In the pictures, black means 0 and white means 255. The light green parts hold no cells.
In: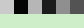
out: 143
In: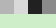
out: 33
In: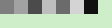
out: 212
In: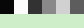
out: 209
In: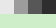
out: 87
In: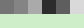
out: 94
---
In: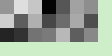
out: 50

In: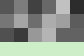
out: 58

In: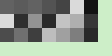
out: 112

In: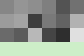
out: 91

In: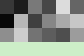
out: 205

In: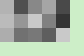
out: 113

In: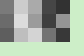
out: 190

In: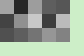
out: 94

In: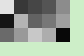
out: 153

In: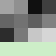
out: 121
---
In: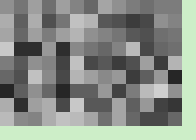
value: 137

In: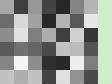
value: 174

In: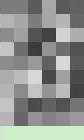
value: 103

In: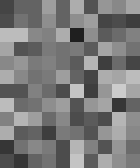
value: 54

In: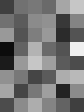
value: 139

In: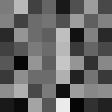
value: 11

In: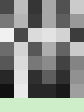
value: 234

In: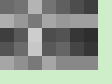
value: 144
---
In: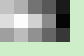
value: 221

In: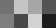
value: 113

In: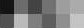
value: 20

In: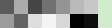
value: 91

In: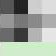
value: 150

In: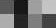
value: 89
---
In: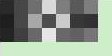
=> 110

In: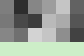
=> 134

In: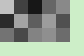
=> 23

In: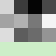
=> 4

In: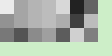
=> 180

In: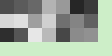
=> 104
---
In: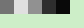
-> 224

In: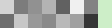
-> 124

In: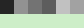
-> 146

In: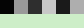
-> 153

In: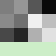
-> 150

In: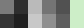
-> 46

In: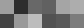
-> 45

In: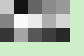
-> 19

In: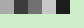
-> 60
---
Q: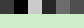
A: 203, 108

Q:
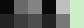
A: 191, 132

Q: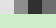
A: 227, 141

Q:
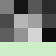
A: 213, 182

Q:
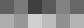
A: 208, 188

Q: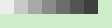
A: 237, 201

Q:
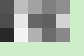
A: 244, 231
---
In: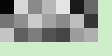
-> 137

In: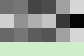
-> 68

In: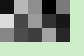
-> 142

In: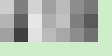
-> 211

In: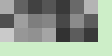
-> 65

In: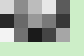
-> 188

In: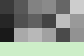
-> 130
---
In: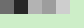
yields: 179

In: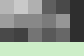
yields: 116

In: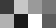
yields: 255

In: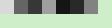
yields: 55

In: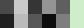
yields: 87

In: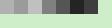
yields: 192

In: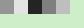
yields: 36

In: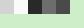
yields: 41
